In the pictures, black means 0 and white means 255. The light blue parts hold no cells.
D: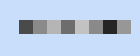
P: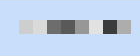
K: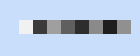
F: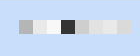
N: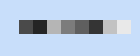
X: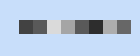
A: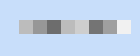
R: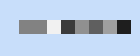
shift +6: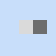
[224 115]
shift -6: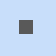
[83]

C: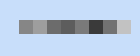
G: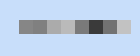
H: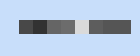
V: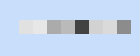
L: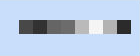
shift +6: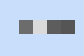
[114 224  99  91]
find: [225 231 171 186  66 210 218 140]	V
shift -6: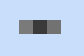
[116  52 108]
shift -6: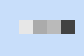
[225 165 180  60]
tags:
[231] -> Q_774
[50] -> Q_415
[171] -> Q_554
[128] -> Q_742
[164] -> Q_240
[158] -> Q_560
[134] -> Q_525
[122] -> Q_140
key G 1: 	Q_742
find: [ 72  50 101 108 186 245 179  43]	L

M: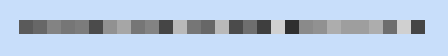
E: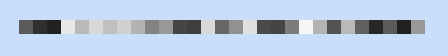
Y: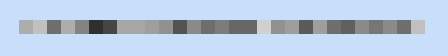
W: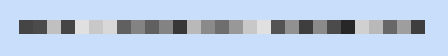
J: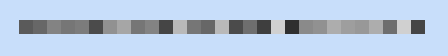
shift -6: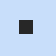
[33]
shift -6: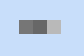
[112  97 179]

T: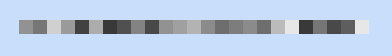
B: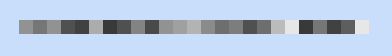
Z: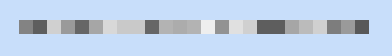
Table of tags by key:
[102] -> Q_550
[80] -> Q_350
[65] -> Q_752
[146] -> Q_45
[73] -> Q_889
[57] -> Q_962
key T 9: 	Q_889
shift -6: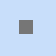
[112]
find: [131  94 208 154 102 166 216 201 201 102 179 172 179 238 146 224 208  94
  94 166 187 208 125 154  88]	Z
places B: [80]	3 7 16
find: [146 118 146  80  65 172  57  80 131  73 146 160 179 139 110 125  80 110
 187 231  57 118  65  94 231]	B

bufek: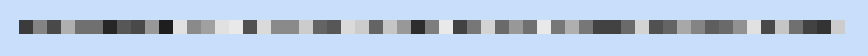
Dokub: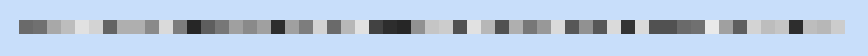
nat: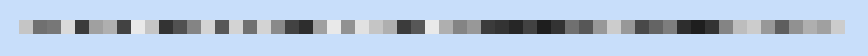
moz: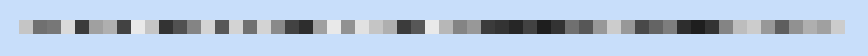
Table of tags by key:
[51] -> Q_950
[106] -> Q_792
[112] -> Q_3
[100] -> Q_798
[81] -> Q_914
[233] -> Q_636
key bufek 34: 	Q_792
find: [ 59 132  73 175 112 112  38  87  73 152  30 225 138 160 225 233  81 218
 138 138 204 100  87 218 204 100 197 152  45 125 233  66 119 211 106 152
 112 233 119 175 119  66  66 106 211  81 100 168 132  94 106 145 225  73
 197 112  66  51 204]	bufek
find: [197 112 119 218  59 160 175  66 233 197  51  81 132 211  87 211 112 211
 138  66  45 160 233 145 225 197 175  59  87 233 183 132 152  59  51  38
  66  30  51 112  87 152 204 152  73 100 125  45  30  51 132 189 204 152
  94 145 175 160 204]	moz
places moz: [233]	8 22 29

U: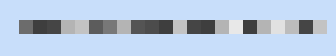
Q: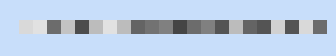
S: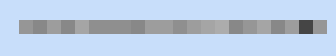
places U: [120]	6
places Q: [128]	10 13
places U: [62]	1 10 13 16
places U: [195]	4 11 21
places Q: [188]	5 7 15
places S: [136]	1 3 8 15 18
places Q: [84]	14 17 19

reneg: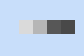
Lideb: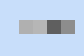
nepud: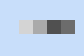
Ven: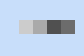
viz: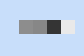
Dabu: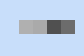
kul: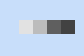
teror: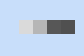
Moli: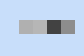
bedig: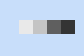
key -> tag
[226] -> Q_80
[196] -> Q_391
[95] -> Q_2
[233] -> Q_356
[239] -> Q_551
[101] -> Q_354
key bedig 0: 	Q_356
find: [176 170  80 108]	Dabu
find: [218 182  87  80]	teror

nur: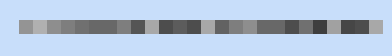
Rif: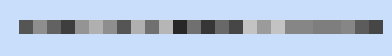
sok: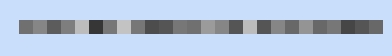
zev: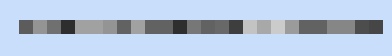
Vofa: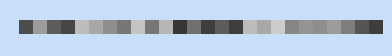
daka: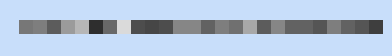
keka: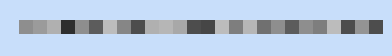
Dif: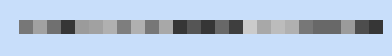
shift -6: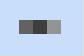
[ 92  56 142]
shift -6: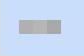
[170 176 162]
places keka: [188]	6 14 22
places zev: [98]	7 9 10 13 20 21
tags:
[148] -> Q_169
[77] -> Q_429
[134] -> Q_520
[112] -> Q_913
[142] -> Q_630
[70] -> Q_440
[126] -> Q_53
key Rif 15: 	Q_440
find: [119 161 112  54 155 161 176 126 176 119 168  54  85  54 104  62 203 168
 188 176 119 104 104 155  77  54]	Dif
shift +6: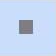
[132]

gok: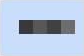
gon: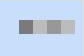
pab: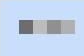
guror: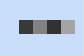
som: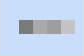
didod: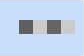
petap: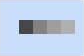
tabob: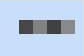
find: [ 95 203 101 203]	didod
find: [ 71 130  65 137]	tabob

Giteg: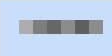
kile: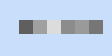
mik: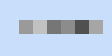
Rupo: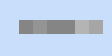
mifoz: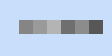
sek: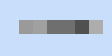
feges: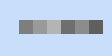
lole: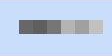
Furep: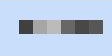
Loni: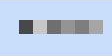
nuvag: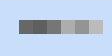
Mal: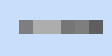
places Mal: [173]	1 2
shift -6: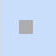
[167]
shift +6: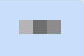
[186 117 146]
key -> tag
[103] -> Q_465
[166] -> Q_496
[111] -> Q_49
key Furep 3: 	Q_465
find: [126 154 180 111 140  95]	feges

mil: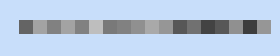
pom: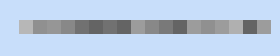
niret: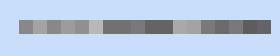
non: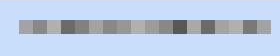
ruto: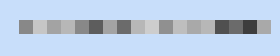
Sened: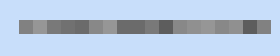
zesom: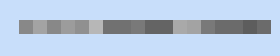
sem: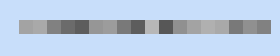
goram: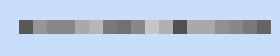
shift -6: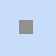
[138]
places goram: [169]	4 12 13
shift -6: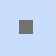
[107]
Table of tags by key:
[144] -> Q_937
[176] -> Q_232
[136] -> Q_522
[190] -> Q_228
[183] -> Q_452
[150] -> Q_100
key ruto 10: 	Q_937
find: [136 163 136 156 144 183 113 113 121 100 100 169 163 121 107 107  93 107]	zesom

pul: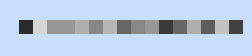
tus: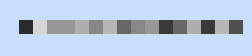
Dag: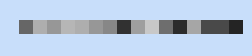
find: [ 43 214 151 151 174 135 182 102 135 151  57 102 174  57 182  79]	tus
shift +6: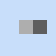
[180 100]
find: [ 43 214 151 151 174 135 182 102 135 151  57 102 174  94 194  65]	pul

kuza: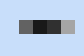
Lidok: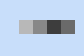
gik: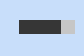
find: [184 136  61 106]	Lidok
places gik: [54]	0 1 2

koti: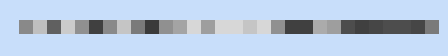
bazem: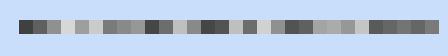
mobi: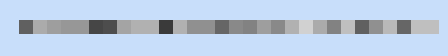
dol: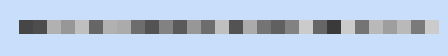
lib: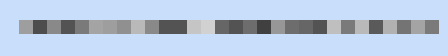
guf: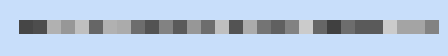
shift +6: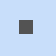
[89]
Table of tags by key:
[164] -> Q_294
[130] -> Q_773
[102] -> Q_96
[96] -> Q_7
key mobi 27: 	Q_96

